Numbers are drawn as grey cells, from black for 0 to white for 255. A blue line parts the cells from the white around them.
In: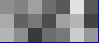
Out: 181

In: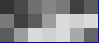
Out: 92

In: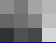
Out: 50

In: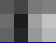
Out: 99

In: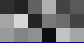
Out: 154

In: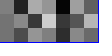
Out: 115

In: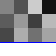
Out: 71

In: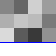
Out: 218

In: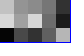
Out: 5
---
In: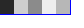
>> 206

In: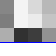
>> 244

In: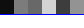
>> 124

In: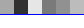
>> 48

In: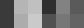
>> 181

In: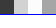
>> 210

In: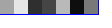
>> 229
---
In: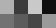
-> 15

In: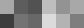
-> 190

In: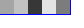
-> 227

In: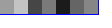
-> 122

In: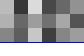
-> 72

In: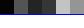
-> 54

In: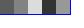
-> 51
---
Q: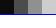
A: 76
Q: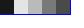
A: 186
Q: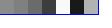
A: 249
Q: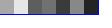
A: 59
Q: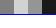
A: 210
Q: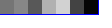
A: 210
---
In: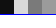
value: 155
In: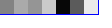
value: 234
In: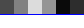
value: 45
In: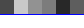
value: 94
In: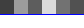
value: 81
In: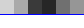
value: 150
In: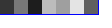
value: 96
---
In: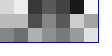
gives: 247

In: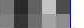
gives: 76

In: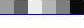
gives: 11

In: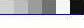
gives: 18

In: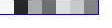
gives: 131

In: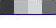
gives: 111

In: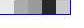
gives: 202

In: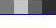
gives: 46

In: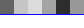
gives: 153
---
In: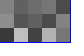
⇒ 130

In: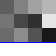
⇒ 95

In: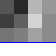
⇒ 85

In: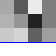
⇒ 168

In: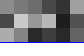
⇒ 140

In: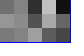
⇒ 112
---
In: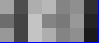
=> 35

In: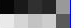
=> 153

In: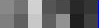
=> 52

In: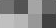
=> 104

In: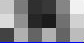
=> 209

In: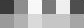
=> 78
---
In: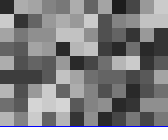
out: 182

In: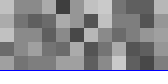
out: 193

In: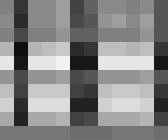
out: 209

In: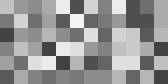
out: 130

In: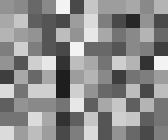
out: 95

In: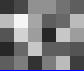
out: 84
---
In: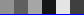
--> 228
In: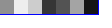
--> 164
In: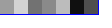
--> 16
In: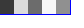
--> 247
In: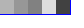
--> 221
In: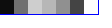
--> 68
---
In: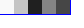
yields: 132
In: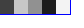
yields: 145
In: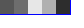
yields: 109
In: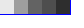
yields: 99
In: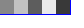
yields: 135
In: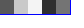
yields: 116
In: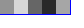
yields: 147
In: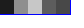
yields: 93
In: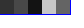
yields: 72
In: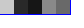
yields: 105
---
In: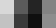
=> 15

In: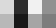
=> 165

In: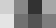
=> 83

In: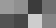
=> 205

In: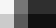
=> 17

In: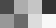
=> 220

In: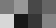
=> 54

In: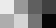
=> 117

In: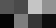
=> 54
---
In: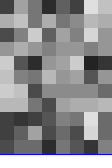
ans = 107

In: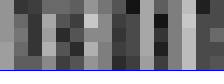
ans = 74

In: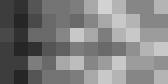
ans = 144

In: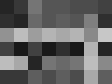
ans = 137

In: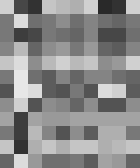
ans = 197

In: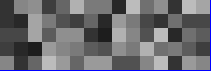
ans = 62
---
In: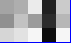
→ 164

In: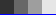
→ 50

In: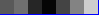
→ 89

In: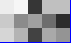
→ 237

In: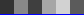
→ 51

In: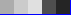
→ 172

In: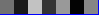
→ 113
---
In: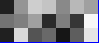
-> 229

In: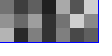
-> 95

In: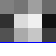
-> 60

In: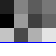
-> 228

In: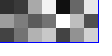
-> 210

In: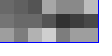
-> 158
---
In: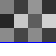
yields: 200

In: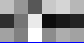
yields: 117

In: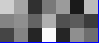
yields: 143

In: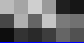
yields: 176

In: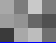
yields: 147

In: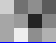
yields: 154

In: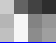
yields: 246
